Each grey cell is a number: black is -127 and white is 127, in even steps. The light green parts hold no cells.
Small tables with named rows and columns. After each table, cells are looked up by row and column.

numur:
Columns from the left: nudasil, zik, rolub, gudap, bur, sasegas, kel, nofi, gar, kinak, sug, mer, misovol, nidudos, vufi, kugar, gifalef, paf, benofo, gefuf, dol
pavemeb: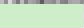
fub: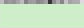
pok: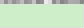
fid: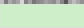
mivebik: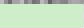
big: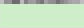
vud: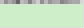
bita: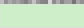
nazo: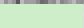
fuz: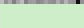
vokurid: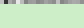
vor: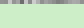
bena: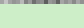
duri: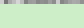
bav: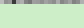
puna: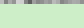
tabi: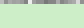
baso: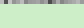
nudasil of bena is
38
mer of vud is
58
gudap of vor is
20
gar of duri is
30
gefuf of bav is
13
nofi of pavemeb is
38
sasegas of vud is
59
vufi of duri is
76
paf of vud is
34
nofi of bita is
27
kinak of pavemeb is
12
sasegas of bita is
19
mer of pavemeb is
26
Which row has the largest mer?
pok

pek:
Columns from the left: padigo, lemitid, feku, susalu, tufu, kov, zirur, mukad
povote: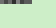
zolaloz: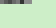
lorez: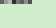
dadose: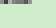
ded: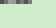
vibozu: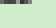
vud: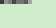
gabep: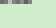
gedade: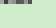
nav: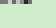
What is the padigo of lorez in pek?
-29
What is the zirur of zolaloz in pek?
13
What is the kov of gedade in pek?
-35
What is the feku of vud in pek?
-1
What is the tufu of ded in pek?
-33
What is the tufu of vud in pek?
-12
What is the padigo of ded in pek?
-44
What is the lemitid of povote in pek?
-55
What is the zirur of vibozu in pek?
-41
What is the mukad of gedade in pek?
-44
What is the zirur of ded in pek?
-40
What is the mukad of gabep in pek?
2
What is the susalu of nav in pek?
-19
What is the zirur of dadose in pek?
-36
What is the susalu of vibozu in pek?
-53
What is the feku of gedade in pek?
29
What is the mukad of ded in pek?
-1
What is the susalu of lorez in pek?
-80
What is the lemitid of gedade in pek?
-58
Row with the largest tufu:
nav

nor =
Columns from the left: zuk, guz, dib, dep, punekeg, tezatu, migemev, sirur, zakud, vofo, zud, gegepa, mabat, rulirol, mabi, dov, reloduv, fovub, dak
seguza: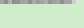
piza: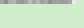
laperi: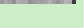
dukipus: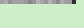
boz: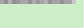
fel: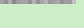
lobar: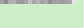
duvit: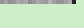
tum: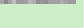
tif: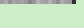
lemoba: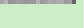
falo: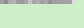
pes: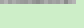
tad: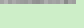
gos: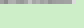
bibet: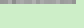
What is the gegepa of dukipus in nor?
23
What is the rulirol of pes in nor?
35
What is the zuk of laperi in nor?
26
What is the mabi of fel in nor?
38
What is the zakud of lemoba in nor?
25
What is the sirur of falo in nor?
67
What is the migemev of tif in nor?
24
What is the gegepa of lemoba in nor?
34
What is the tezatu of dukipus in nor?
31
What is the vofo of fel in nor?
19
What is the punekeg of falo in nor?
28
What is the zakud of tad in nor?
19
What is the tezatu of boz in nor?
34
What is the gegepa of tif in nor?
30
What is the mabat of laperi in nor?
47

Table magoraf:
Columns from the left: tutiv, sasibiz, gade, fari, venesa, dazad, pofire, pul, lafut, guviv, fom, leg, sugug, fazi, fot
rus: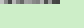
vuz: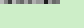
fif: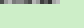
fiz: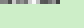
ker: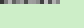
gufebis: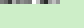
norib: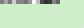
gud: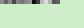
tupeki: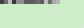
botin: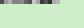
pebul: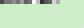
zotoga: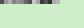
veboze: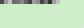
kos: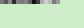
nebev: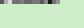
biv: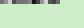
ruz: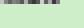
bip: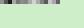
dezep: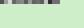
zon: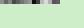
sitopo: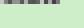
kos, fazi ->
-6
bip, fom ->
1
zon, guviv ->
-65
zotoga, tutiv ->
-46
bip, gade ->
-97
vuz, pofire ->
37
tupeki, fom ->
-34
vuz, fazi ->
-22
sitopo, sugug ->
42
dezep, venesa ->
1
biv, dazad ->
-12
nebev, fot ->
21
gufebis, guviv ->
64

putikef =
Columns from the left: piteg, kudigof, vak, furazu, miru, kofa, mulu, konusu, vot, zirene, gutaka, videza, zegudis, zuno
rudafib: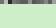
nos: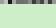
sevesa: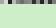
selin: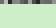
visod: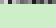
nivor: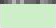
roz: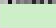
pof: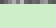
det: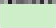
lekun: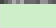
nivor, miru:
-5
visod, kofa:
-22
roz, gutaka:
-77
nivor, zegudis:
-19
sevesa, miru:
3
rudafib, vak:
-84
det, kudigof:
55
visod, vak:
-89
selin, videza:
-22
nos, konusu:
12
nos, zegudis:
-66
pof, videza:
26
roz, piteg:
55
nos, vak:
-102
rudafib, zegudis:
-33
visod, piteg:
33
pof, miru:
-5
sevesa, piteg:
39

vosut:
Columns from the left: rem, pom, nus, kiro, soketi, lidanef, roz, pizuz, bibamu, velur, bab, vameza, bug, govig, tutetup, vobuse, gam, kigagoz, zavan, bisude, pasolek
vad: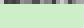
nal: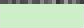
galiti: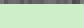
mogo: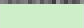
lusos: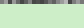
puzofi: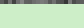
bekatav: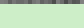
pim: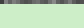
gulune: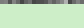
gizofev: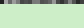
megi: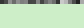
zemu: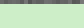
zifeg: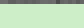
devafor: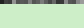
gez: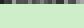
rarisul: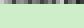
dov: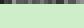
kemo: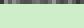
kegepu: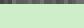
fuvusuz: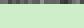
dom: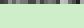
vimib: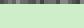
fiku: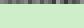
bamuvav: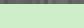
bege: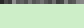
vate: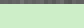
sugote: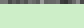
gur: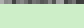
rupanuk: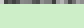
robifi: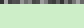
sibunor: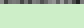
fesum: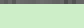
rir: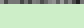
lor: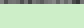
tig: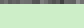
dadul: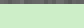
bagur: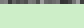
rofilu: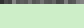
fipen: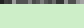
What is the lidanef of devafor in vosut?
-38
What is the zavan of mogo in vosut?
-46
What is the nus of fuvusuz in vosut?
-55
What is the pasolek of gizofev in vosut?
-63
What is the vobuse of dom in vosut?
63
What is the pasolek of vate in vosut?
-28
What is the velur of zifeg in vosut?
-26
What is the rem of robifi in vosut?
-76

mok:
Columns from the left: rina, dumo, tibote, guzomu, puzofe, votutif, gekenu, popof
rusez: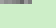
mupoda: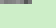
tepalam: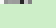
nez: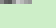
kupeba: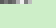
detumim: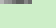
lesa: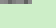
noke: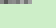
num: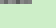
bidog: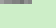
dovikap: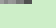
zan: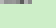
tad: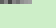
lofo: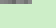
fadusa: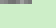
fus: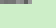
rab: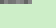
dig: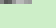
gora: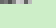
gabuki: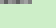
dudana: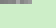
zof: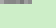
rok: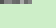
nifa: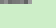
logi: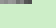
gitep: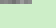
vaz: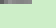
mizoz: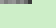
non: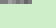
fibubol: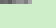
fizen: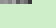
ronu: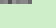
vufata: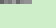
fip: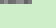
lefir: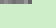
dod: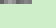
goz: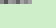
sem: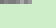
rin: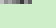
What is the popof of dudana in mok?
27
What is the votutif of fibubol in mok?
20
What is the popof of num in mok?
0
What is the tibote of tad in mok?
-57
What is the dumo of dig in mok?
-40
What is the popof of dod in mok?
-2
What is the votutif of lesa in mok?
9
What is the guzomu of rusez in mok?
5
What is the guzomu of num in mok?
4
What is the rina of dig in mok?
6
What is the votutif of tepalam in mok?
-89
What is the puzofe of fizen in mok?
-35
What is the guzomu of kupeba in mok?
-17
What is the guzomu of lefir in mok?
-14
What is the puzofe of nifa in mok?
-6
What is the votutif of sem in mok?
39
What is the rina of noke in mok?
9
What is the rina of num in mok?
10
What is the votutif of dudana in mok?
6
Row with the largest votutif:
kupeba

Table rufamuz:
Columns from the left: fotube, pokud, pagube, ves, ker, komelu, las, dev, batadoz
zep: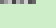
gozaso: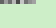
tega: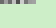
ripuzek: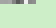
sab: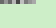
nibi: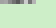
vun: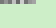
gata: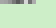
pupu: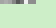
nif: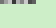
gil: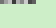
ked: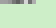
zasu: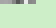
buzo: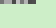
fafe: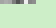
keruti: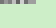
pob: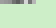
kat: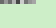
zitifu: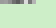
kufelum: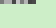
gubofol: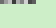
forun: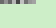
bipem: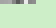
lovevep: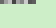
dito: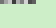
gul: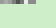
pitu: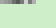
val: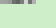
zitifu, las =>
92
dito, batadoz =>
-32
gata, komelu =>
-10
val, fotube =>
35
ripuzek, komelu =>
-11
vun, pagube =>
-9
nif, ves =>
-71
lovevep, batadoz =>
-34
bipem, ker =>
-37
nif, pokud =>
34
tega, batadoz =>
33

